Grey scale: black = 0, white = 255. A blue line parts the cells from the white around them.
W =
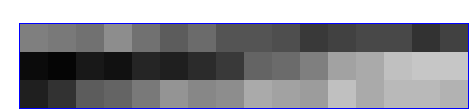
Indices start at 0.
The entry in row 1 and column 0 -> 11
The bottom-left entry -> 31
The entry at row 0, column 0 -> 127
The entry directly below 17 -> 100
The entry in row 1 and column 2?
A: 24
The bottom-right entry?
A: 178
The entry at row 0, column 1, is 121
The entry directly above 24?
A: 113
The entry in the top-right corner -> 65
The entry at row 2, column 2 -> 92
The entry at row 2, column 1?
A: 50

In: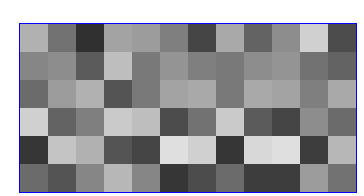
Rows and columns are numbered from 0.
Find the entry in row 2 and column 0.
107
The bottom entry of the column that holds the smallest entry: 134
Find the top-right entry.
76
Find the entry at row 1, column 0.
134
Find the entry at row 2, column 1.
156
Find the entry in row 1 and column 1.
141
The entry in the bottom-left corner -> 107
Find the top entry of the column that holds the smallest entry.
48
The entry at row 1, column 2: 91
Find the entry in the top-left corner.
177
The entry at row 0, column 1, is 114

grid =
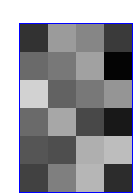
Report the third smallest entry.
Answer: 44
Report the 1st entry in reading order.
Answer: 50
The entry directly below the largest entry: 106
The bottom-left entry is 65
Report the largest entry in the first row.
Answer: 155
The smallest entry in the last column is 4
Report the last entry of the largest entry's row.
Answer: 149

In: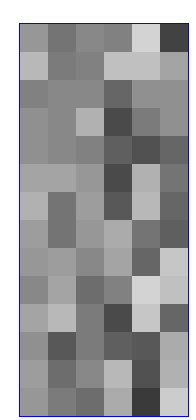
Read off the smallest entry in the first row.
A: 66
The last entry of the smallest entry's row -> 204
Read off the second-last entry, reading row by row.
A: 58
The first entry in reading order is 151
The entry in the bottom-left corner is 151
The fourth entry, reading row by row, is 129
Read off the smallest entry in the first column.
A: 129
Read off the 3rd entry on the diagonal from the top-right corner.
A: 102
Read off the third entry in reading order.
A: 136
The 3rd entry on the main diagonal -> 136
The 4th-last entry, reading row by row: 109
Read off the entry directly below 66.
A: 164
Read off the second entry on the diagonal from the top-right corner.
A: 192
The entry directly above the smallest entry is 81
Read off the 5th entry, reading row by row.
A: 211

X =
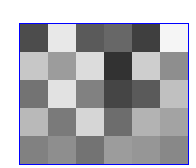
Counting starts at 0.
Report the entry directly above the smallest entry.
103
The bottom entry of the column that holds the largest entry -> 136
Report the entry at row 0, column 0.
76
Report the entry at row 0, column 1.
232
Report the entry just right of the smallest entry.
206
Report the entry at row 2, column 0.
115
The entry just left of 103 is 90
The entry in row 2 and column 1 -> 226
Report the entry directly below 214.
115

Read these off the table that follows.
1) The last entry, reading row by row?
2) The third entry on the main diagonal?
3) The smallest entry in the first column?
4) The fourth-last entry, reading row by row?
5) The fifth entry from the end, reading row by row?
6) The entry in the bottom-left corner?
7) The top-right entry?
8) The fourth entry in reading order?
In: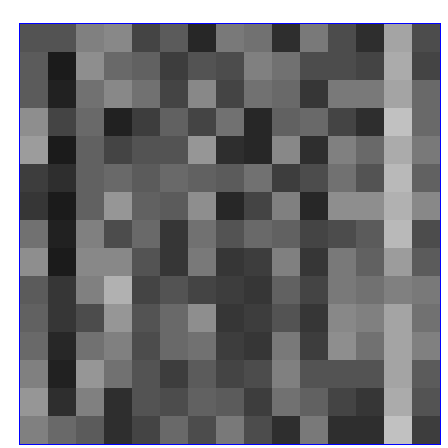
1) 61
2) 113
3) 54
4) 46
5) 121
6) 128
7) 76
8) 136
